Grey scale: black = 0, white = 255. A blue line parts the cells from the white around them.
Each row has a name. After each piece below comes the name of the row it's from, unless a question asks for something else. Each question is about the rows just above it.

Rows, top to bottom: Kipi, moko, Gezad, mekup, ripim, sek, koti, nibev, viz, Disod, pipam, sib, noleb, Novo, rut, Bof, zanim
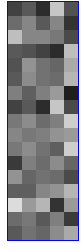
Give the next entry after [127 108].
[140]
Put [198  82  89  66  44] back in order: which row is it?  Kipi
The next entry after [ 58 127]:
[108]
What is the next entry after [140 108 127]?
[206]
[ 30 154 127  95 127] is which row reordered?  koti

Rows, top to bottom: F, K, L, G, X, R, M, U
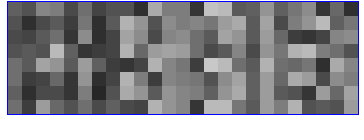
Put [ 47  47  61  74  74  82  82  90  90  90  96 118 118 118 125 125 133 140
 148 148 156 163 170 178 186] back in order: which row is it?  K
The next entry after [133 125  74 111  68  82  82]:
[47]
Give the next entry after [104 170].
[156]
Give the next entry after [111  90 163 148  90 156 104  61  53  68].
[133]
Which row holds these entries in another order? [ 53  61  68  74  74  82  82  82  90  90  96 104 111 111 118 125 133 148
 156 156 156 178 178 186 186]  U

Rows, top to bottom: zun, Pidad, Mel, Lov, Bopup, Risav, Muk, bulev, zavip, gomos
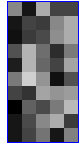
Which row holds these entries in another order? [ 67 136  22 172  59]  Pidad
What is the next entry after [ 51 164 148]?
[156]
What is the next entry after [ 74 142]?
[172]
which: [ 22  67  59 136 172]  Pidad
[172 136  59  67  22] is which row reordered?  Pidad
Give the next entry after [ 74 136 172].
[59]

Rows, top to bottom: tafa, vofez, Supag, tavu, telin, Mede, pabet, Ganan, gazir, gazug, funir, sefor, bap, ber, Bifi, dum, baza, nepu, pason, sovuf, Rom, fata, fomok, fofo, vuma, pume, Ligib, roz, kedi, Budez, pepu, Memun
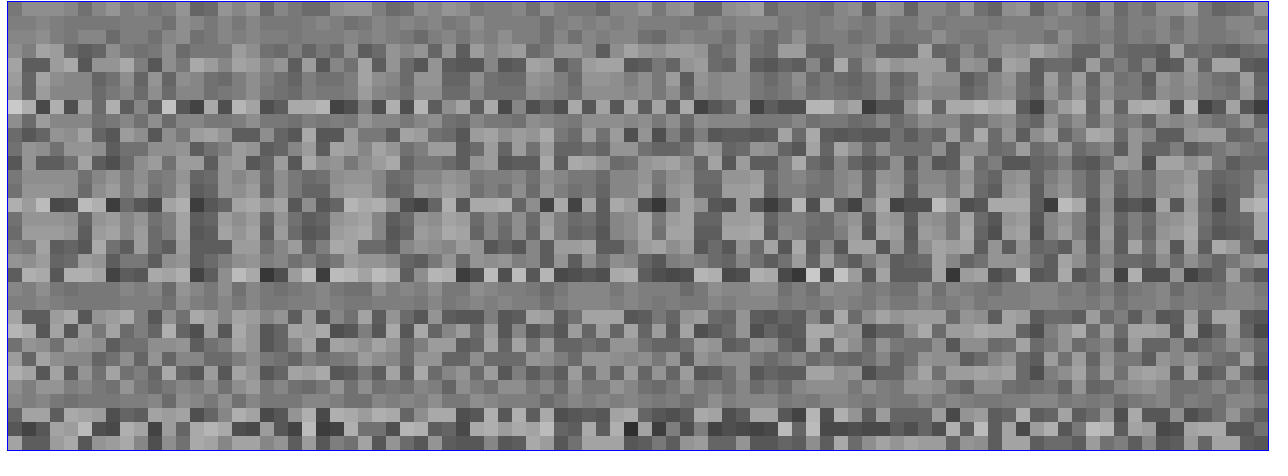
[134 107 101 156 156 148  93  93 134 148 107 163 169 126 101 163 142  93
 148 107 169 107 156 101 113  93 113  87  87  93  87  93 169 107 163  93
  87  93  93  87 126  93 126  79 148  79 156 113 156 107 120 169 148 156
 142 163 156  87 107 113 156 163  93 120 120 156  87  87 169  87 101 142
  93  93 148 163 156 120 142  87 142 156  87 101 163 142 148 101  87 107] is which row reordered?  gazug
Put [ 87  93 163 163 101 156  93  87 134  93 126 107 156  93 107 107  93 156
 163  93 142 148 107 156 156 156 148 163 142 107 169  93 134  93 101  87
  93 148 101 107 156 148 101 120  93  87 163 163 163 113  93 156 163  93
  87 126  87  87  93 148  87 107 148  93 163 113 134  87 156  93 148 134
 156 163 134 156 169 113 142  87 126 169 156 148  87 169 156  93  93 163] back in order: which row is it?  fomok
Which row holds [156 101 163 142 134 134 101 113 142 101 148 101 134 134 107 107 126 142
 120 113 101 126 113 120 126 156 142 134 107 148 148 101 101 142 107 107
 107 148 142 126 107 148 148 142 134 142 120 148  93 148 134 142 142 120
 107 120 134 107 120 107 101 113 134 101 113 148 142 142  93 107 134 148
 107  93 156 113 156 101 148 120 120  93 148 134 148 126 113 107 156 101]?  pume

